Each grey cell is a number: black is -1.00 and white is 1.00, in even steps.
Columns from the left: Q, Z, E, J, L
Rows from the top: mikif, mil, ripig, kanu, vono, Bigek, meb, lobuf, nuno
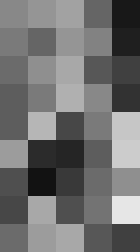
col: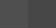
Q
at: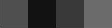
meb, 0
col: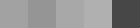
E
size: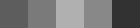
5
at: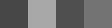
lobuf, 0

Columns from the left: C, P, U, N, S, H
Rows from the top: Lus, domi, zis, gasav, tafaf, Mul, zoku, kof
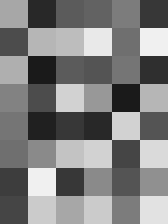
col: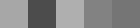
C
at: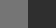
zis, 4
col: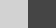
S
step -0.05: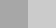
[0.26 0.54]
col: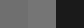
S

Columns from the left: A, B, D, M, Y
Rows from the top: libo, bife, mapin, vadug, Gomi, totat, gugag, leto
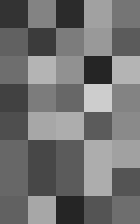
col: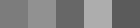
D
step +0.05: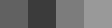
[-0.19 -0.49  0.02  0.25]
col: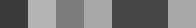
B
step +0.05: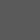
[-0.24]
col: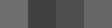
A
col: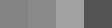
Y
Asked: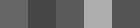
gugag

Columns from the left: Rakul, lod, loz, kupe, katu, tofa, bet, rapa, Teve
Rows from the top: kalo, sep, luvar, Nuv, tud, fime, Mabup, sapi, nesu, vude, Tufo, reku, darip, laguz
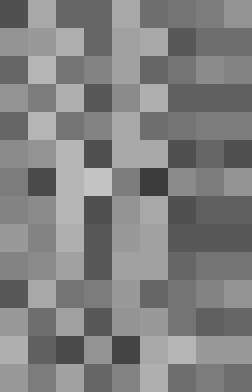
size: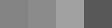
4
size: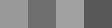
4
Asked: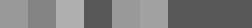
nesu

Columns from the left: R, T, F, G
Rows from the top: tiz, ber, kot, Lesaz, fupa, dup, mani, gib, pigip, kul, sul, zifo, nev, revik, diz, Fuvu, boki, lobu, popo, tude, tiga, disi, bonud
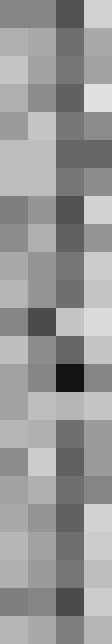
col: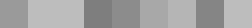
R
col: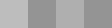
T
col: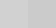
G
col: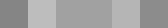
R
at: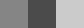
disi, 1

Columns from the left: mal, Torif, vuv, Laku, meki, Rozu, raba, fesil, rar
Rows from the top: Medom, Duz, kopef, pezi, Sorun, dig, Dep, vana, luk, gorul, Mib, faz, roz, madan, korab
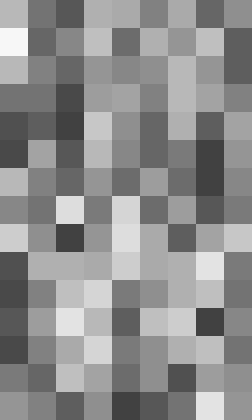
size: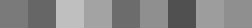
9
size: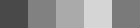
5
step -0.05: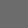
[-0.20]
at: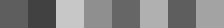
Sorun, 1
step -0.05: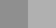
[0.07 0.33]

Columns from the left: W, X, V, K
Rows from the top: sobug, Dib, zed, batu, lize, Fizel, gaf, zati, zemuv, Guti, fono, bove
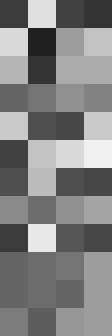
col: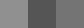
V
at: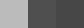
gaf, 1

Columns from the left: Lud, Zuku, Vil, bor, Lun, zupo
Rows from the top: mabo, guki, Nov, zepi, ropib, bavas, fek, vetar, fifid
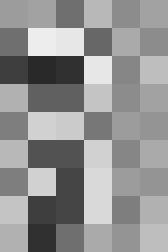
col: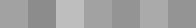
zupo
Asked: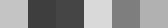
vetar
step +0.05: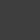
[-0.46]

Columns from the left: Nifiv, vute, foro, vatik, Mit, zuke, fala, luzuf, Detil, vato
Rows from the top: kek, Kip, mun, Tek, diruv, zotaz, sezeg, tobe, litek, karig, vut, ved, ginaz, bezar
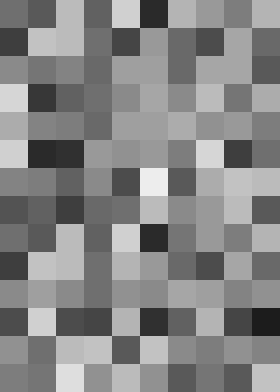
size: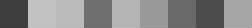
9
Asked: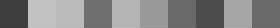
karig
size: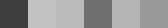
6
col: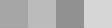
luzuf
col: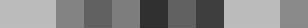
foro
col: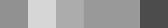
luzuf
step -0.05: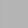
[0.36]

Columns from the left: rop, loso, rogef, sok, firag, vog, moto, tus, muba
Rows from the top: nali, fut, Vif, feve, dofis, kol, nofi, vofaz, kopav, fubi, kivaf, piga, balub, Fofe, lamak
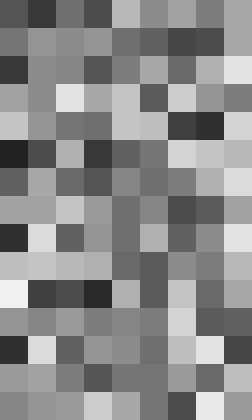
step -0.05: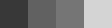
[-0.61 -0.29 -0.13  0.61]
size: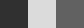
3
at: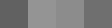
balub, 2
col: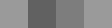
rogef

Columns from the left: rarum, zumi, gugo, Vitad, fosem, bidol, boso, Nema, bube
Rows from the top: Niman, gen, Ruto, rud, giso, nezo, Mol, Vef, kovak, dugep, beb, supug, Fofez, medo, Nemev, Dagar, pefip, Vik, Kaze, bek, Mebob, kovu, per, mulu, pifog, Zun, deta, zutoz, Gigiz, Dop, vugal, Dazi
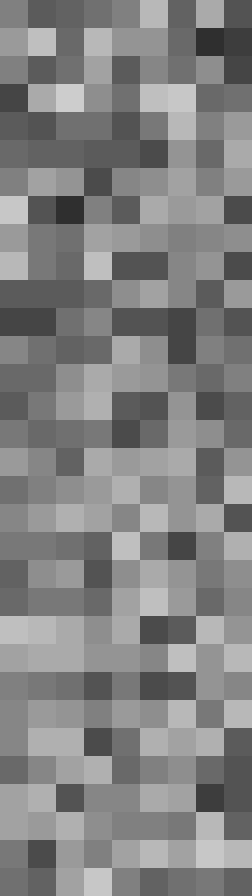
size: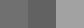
3
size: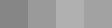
4
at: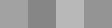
Kaze, 3
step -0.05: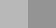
[0.39 0.11]

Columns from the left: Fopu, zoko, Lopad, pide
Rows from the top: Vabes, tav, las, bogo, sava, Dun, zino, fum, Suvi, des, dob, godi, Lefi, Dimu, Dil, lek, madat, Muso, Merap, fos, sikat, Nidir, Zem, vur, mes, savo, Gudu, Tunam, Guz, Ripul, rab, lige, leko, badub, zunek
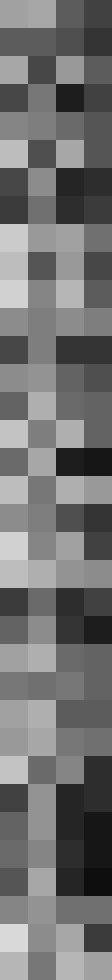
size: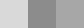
3
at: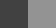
Guz, 0
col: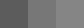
Lopad

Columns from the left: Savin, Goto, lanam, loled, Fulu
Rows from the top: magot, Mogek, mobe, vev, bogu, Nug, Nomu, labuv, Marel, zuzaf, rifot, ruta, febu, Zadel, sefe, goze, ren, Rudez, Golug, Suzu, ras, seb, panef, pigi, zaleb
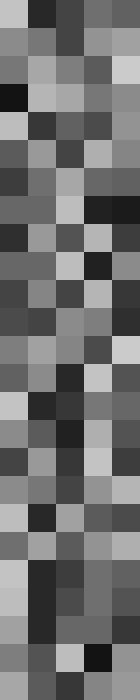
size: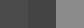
3
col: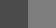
Savin
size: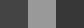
3

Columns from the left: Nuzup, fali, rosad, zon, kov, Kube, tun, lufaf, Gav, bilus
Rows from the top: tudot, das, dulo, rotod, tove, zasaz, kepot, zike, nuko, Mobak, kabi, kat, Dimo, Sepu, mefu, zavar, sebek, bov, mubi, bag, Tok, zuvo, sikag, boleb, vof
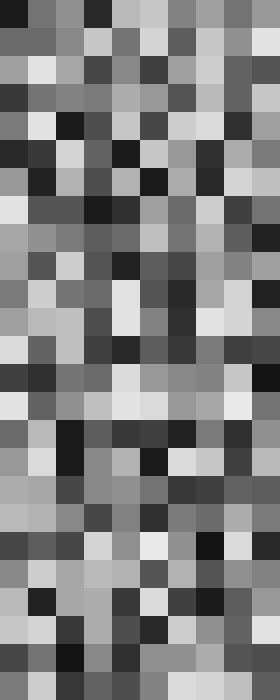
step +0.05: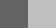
[-0.17  0.55]
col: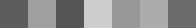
tun
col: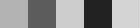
fali

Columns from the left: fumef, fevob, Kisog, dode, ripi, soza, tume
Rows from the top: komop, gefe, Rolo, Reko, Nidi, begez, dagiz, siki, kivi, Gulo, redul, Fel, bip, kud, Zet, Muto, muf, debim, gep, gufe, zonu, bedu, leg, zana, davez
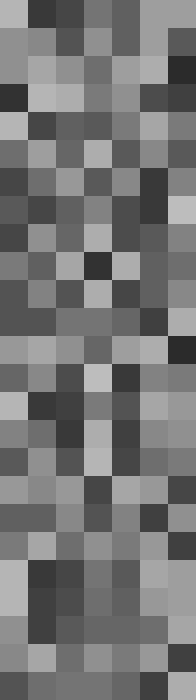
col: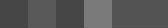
fumef
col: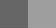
ripi
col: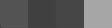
ripi
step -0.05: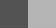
[-0.40  0.37]
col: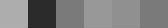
tume
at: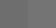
davez, 1

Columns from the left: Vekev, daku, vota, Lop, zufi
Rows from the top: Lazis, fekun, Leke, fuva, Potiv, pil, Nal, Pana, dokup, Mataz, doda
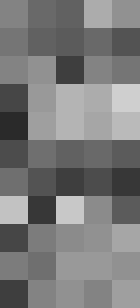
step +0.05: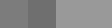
[ 0.02 -0.08  0.25  0.25]
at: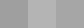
Potiv, 1
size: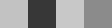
4
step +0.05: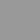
[0.25]
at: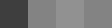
doda, 0

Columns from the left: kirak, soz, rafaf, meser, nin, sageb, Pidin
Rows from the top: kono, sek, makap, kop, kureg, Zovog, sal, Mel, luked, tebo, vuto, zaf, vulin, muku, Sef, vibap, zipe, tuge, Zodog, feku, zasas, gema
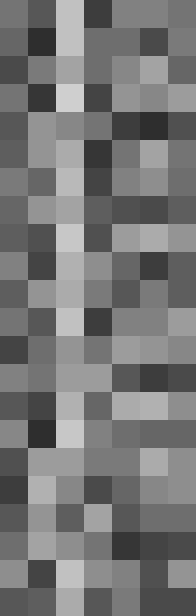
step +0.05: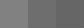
[ 0.06 -0.09 -0.15]
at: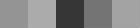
Zovog, 1
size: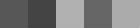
5
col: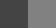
kirak
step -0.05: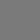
[-0.09]
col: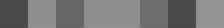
Pidin
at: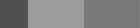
zipe, 0

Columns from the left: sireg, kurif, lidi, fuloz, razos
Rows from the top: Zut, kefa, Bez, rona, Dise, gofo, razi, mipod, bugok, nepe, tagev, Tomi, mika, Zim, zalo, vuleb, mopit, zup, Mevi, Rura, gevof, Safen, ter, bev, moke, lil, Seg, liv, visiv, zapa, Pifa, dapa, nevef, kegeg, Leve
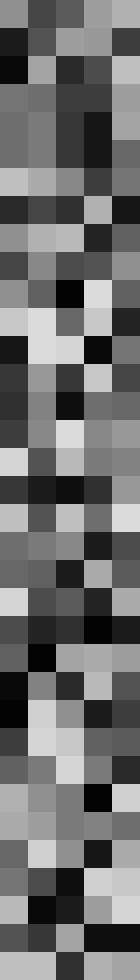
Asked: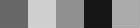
Pifa
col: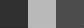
lidi
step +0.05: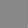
[0.12]
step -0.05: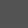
[-0.40]
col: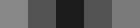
kurif
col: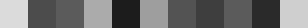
razos

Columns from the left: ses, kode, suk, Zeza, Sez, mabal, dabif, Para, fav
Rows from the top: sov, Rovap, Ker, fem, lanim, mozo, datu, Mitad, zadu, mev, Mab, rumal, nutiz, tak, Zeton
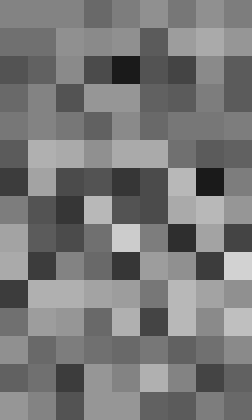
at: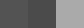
Mitad, 4
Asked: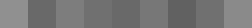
nutiz

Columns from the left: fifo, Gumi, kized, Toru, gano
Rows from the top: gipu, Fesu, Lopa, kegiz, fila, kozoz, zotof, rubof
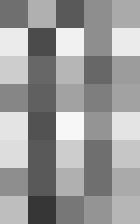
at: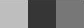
rubof, 0
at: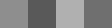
zotof, 0
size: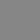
1
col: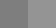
Toru
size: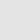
1
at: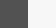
fila, 1
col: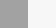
kized

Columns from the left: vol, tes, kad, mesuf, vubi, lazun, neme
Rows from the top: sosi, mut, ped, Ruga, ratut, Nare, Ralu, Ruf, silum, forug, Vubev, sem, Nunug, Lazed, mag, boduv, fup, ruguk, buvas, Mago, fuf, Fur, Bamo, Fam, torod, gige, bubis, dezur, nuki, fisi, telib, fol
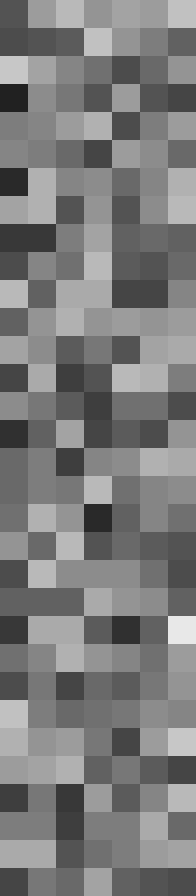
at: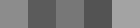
Nunug, 1
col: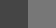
vubi
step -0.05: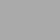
[0.28 0.28]
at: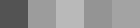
sosi, 0
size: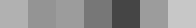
7

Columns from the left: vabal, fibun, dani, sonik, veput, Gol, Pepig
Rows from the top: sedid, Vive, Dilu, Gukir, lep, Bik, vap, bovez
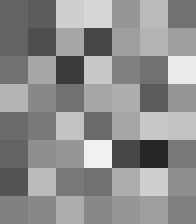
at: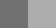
vap, 3
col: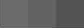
vabal
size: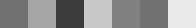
7

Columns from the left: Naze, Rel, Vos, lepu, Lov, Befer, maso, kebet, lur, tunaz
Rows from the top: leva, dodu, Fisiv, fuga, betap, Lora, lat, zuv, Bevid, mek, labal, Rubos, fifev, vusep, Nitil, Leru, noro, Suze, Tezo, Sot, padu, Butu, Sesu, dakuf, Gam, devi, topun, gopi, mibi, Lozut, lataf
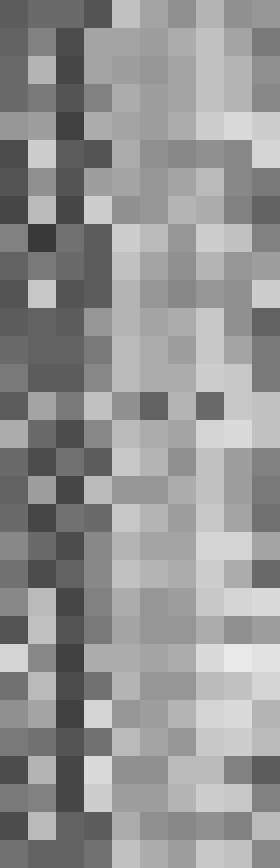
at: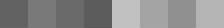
mek, 0
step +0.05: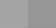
[0.34 0.23]
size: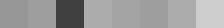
8
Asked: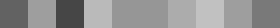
Suze

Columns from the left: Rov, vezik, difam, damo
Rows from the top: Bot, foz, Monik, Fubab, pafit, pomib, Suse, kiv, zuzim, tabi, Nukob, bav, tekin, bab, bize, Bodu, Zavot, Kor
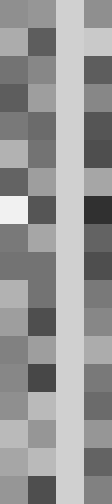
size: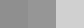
3
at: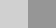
Bodu, 2
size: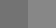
2
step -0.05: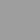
[0.19]
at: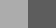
foz, 0
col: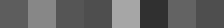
damo
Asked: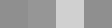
Bot

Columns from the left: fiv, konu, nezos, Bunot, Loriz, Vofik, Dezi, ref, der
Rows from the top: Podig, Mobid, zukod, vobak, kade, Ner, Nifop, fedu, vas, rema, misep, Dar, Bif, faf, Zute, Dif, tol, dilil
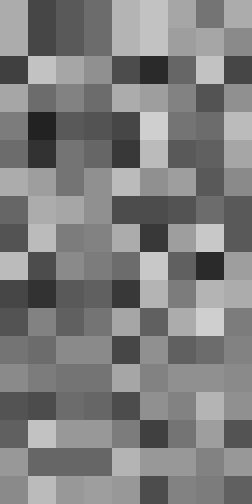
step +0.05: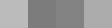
[0.52 0.02 0.07 0.40]
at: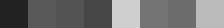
kade, 1
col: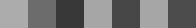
Loriz
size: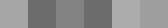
6

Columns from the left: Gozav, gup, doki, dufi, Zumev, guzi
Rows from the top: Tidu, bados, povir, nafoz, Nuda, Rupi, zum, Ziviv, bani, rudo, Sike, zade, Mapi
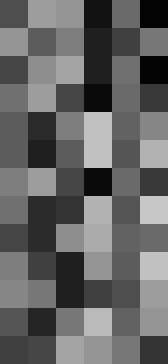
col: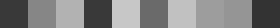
guzi
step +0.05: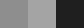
[ 0.16  0.34 -0.71]
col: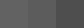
Zumev
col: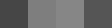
Gozav
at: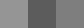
bados, 0
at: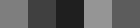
rudo, 0
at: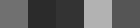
Ziviv, 0

